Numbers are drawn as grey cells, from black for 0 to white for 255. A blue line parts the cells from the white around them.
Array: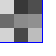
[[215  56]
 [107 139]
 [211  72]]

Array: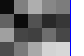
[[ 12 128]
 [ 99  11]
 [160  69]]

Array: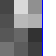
[[ 69 217]
 [ 79 184]
 [ 87 103]]

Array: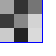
[[164  50]
 [ 58 136]
 [203  35]]

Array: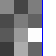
[[138  69]
 [ 74 124]
 [ 89 154]]

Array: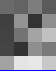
[[106  99]
 [ 64 148]
 [ 66 115]]

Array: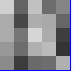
[[208  99]
 [171  71]
 [171 118]]
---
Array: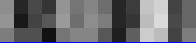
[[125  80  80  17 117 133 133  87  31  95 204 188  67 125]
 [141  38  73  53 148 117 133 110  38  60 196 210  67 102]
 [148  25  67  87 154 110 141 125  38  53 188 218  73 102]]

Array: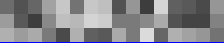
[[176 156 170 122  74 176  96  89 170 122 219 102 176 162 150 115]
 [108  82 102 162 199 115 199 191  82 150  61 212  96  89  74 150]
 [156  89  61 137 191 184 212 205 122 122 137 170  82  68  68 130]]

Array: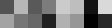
[[163 118 103  32 177 150   2  40]
 [ 83 183  89 124 203 190  18 217]]

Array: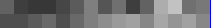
[[ 78  78  91 105  78 105 127 141 154 161 135 167 148 161 135]
 [ 98  62  55  55  70  91 127  85 112  62  98 173 194 112 120]]

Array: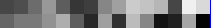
[[101 121 121 146 174  93  40 160  48 188 134  19  32 166   4]
 [ 70  78 108 152  93  54  62 134 160 203 195 182  70 240 217]]

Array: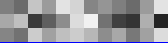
[[133 114 204 161 191 204 183 141 168 120 161 220]
 [127 107 197 155 227 212 133 149 127 107 155 227]
 [168 191  58  95 141 220 241 114  64  52 175  36]]

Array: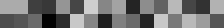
[[ 77  85 106   2  44 200 134  30 128 106  36 200 121 185 156  85]
 [171 171  63  56 149  70 207 134 163  36 141  98 185  70  50 178]]
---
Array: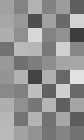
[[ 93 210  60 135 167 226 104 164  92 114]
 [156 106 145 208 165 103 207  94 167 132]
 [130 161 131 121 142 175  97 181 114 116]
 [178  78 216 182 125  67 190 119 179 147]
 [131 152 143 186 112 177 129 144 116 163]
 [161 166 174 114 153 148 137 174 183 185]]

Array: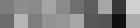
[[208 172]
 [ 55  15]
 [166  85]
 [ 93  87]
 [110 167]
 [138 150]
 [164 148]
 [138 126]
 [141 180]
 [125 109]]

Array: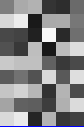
[[106 119 111 221  74 222  75 219  65]
 [ 45 171  41 188  57  89 180 176  55]
 [ 52 170 248  24  97 217  50  61 179]
 [178  25  33 190 192  82 182  94  37]
 [170 236  67  56 192 114 211  97 234]
 [126 215  72  81 201  91 197 164 218]]

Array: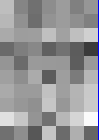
[[150 128 208  58 154 182 201 202 251 101]
 [128 143 191  92  93 123 180 179 213 175]
 [156 156 161 114 152 158 159 151 183 107]
 [141 147 192  96 153  92 193 198 112 197]
 [112 109 158 136 154 171 155 144 148  87]
 [133 145 157 126 107 142 155 151 198 142]
 [190 183 170 106 149 160 170 162 224 112]]

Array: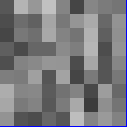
[[117 147 144 148 134 120 104 116 130]
 [123 104  95  77  84  85 157 143 154]
 [134 170 178 182 167 122  72  60 132]
 [ 69 149 116 126  76  69 131 169 190]
 [132 120 131 139 149 163 114 123  86]
 [193 165 168 102 150  86  91  88 103]
 [151  97 111 102 137 160 136 131  76]
 [180 109 120  74 131 123 134 122  83]
 [ 87  77  70  95  79 126 173 167 147]]

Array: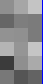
[[196 123 123 197 170  99]
 [166 126 144 149 143  85]
 [143 102 146 180  59 120]]

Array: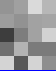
[[183 165 210 123 142]
 [218 162 162 123 212]
 [160 146 125 179  88]
 [148 157  61 112 212]]

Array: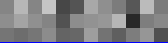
[[123 136  80]
 [187 126 150]
 [ 87  40 125]
 [124 182  95]
 [143 151 115]
 [168 146 158]
 [ 84 141 103]
 [ 71  82 100]
 [197 132 140]
 [133 144 118]
 [183 164 109]
 [133 142 117]]

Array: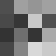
[[161  79 169 202]
 [149 201  52 216]
 [160  54 111 132]
 [ 79  73  51  70]]
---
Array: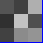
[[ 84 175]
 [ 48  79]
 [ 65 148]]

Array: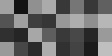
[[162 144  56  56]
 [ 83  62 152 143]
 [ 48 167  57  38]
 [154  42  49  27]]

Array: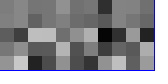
[[125 117 145 118 131 112]
 [128  98 128 102 131 103]
 [ 93 190 111 176  48  34]
 [119  89 180 126 101 173]
 [148  34 145  52 191 155]]

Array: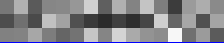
[[119  90 136 208 176 196  60 173]
 [ 77  74 162  58  64  70 102  80]
 [129 167 101 198 212 147 247 155]]

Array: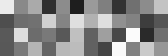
[[235 170 140 154  50 140]
 [ 78 113 132 177 144  61]
 [ 89 108  88  97  72  42]
 [ 88 180 183  97 249 202]]

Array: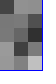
[[ 68 143]
 [120  80]
 [121  48]
 [154 123]
 [152 192]]

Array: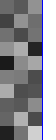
[[106 146]
 [ 66 110]
 [113 115]
 [146  36]
 [ 26 167]
 [127  76]
 [172  83]
 [ 95 140]
 [101  75]
 [ 32 208]]
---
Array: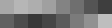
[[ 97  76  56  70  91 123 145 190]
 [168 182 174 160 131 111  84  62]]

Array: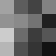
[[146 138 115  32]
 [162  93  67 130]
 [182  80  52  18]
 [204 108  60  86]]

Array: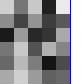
[[ 26 155  40  53 169]
 [104 185 125  20  75]
 [118 200  82 177 133]
 [140  68 147  61  89]
 [169 207 155  96 104]
 [207 118 200  32 235]]

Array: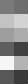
[[ 87  59]
 [ 94  65]
 [122 110]
 [158 172]
 [195 211]
 [246 180]]

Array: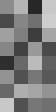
[[ 46 104 187  96]
 [ 74 134 112 206]
 [104 174 166 147]
 [134  66 153  74]
 [140 180  39 200]
 [147  81 119  88]
 [160 127  60 166]
 [200  81 119 112]]

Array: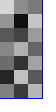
[[ 37 192  88]
 [ 88  67 155]
 [109  51 162]
 [129  59 184]
 [135 176 101]
 [148  16 198]
 [214 141 122]]

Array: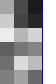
[[ 95 119 134]
 [111 219 189]
 [126 161 103]
 [167  74  26]
 [204  67  39]
 [235 182 211]]
